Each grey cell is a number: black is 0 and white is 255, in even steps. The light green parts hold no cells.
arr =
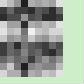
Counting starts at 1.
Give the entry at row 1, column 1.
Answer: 213
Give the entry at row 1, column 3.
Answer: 148
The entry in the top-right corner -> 226
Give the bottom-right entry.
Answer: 226
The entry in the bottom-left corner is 213
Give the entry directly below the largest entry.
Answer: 199
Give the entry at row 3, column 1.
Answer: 45
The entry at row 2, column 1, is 61
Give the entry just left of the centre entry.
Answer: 132
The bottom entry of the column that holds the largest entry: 174
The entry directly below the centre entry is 89
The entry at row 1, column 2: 186
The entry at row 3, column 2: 76
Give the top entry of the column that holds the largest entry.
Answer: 174

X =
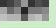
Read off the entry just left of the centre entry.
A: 136
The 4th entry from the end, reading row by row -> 92
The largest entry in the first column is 191
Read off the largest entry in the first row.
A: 151
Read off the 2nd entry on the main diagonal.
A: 107
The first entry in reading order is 53

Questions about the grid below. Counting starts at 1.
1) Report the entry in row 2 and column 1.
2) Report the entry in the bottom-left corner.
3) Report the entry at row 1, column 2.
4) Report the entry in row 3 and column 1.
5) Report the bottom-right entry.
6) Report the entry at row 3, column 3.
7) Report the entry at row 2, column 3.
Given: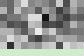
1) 179
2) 203
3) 104
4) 92
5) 203
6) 119
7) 191

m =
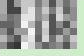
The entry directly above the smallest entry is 84
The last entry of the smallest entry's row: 170
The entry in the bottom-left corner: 141
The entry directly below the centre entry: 113
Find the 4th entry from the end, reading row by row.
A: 125
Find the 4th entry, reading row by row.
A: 199
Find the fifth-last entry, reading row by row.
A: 100
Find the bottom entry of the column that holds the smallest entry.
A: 54
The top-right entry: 155
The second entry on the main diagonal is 69
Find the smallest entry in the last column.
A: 113
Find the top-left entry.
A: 170
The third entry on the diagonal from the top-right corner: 213
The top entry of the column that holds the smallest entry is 155
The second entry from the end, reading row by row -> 84
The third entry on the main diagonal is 125
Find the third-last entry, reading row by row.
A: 141
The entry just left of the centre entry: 184
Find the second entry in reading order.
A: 69

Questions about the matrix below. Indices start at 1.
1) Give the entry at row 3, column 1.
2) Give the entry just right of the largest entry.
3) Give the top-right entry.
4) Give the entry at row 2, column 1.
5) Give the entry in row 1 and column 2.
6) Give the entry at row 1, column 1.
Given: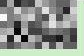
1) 249
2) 127
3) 166
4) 142
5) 166
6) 66
